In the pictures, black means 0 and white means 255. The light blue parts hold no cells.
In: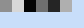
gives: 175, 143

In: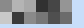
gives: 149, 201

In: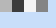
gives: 132, 183

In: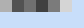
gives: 213, 176

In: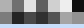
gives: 16, 124

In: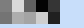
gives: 53, 116

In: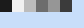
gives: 59, 27

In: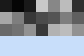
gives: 46, 105

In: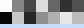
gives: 81, 6
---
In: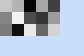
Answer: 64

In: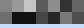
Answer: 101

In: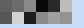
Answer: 189

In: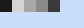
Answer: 59

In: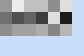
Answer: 223

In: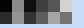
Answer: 210

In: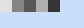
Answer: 53

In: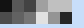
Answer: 192

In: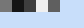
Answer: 95
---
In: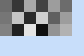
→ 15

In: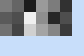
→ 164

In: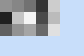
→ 165

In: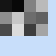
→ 219

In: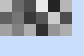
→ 47

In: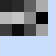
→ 12

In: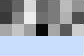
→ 166

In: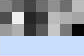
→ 198

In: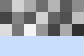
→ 68

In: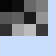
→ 167
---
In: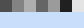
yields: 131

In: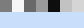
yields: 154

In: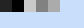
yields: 129

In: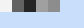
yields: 141

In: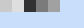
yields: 161

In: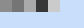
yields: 140

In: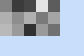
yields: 142
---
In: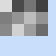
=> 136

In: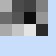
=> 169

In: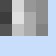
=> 84

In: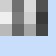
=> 185

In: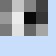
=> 121

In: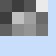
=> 96
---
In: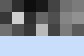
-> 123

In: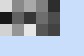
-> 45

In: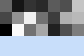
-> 197

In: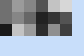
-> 215

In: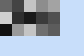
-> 163

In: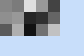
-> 67
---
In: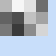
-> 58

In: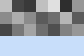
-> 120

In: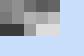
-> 58

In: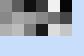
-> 188

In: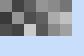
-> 67

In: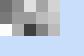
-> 175
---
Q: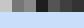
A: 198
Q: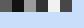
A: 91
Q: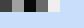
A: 64
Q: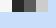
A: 246
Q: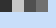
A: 48
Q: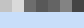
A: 195
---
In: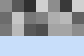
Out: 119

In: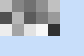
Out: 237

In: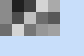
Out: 109

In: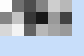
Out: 215

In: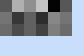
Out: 107

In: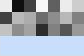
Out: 194

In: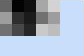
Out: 113

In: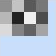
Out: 218
